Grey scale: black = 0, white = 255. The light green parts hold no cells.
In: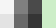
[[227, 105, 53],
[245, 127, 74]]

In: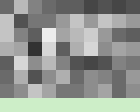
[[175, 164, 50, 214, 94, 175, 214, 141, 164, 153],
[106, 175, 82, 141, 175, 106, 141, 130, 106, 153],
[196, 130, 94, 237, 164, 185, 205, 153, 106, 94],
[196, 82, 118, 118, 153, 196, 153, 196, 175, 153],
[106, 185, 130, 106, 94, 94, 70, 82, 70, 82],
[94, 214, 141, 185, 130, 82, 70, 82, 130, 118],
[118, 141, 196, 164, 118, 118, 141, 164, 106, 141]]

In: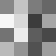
[[246, 216, 60, 166],
[186, 147, 81, 157],
[115, 235, 93, 72],
[135, 195, 124, 103]]

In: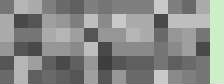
[[150, 85, 73, 150, 150, 138, 190, 73, 138, 138, 138, 117, 138, 159, 73],
[171, 73, 85, 159, 150, 127, 190, 138, 201, 171, 171, 73, 190, 190, 190],
[106, 181, 95, 106, 95, 85, 159, 85, 150, 106, 106, 201, 138, 127, 117],
[171, 117, 117, 171, 181, 159, 85, 150, 150, 181, 171, 106, 150, 159, 117],
[85, 181, 159, 95, 73, 95, 150, 62, 85, 95, 95, 117, 95, 106, 117],
[117, 181, 171, 127, 106, 95, 127, 117, 127, 127, 127, 201, 127, 106, 171]]

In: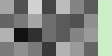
[[178, 17, 48, 110, 90, 132, 154],
[122, 143, 122, 57, 178, 154, 101],
[101, 122, 166, 110, 90, 81, 143],
[166, 81, 210, 69, 188, 132, 90]]

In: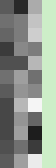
[[71, 159, 29],
[80, 112, 59],
[71, 148, 101],
[112, 159, 112],
[59, 136, 124],
[91, 148, 136],
[91, 41, 171],
[80, 80, 183],
[112, 124, 195],
[101, 124, 206],
[91, 159, 235],
[71, 183, 245]]

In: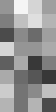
[[95, 170, 56, 126],
[170, 107, 86, 56],
[75, 138, 107, 159],
[204, 116, 138, 192],
[213, 149, 149, 170],
[180, 116, 180, 75],
[149, 245, 213, 159],
[126, 192, 223, 180]]

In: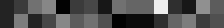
[[35, 125, 35, 71, 135, 92, 113, 80, 2, 11, 11, 47, 101, 125, 59, 80],
[35, 59, 113, 135, 2, 59, 71, 23, 113, 101, 101, 238, 47, 23, 144, 92]]

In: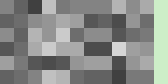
[[131, 98, 64, 192, 121, 131, 131, 131, 180, 140, 170],
[159, 121, 86, 76, 86, 149, 159, 159, 76, 149, 170],
[98, 109, 131, 192, 180, 109, 98, 98, 64, 121, 121],
[98, 109, 140, 149, 170, 159, 86, 98, 76, 149, 109],
[86, 109, 170, 203, 170, 170, 76, 76, 213, 159, 149],
[140, 98, 180, 149, 203, 109, 140, 140, 86, 109, 121]]
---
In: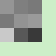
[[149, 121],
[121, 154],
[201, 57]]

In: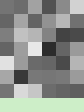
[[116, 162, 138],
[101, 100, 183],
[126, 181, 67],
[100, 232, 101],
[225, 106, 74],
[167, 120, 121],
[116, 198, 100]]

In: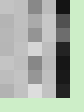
[[195, 136, 20],
[180, 170, 81],
[183, 148, 109],
[182, 214, 35],
[196, 135, 22],
[189, 150, 25],
[178, 221, 35]]

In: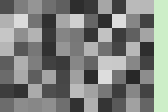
[[78, 149, 95, 56, 61, 184],
[177, 115, 167, 102, 221, 66],
[198, 179, 133, 53, 60, 164],
[182, 119, 150, 180, 69, 46],
[93, 126, 58, 101, 201, 66],
[107, 94, 70, 44, 115, 141],
[61, 171, 72, 162, 61, 67],
[108, 135, 111, 175, 89, 101]]

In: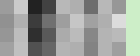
[[156, 34, 184, 109, 151],
[145, 60, 158, 161, 220],
[150, 47, 171, 135, 186],
[161, 81, 180, 131, 159]]

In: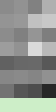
[[139, 129],
[148, 193],
[140, 149],
[157, 218],
[97, 105],
[135, 133],
[115, 77]]

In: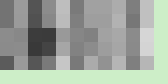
[[115, 84, 190, 161, 172, 192],
[115, 81, 187, 158, 178, 192],
[140, 60, 153, 129, 168, 214],
[139, 57, 166, 140, 166, 212],
[91, 86, 198, 171, 181, 182]]

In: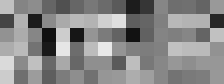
[[193, 141, 80, 120, 90, 54, 110, 100],
[68, 27, 170, 179, 223, 101, 184, 178],
[146, 134, 205, 149, 99, 97, 127, 100],
[172, 115, 230, 188, 148, 125, 193, 186],
[218, 192, 169, 143, 90, 120, 151, 151],
[204, 156, 124, 113, 153, 159, 115, 125]]

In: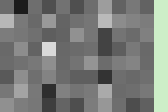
[[107, 110, 114, 109, 98, 98],
[183, 105, 100, 118, 140, 124],
[124, 112, 99, 118, 116, 128],
[105, 99, 104, 111, 94, 105],
[107, 120, 105, 148, 125, 106],
[89, 111, 107, 95, 110, 111],
[119, 120, 129, 122, 107, 120],
[144, 119, 100, 124, 110, 96]]
